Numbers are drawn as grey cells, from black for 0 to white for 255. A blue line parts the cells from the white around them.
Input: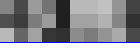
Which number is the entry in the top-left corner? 132
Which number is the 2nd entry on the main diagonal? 60
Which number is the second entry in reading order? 73
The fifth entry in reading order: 32
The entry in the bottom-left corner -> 185
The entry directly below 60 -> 101
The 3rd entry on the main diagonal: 162
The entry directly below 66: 48
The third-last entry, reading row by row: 148

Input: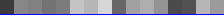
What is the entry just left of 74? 148
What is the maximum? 215
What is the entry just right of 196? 182

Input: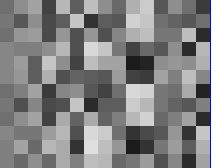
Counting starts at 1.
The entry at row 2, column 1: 119
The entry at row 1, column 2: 142
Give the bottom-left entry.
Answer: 127
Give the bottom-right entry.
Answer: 163
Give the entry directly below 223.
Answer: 190
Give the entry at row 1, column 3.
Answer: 163
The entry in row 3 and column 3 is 156
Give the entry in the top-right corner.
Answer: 59
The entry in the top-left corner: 111
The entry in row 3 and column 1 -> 111
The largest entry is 223
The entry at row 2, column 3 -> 142
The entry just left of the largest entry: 51

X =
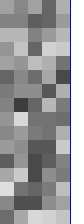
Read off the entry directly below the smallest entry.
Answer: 216
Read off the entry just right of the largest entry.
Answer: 115
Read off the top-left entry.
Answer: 161
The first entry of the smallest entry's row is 130
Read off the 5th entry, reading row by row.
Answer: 175
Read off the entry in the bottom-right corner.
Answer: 195
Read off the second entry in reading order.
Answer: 136
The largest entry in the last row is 216
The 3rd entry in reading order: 161
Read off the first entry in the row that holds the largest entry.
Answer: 222
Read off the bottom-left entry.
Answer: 109
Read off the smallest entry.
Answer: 60
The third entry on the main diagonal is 130
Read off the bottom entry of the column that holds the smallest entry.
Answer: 168
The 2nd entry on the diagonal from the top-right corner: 101
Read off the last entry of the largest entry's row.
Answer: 189
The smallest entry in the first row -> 101

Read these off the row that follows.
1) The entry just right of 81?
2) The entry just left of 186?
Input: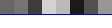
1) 151
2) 210

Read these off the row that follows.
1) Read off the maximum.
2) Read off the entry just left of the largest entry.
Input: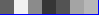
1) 241
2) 97

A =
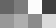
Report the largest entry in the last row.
218
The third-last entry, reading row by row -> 174
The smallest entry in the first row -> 62

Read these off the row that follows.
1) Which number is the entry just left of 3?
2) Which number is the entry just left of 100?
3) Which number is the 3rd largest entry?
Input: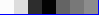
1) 45
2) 3
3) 140

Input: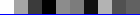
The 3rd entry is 59
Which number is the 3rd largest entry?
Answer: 165

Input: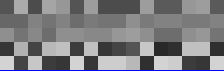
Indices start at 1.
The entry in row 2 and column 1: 103
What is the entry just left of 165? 76
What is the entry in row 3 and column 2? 116
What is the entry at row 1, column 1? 84
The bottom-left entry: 211
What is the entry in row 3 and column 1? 143
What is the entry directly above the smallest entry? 109
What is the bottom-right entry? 211
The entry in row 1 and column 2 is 171
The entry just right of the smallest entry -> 47
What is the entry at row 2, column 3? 130
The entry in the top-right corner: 90
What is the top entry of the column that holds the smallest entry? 90
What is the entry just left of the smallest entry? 199
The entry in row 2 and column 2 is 103
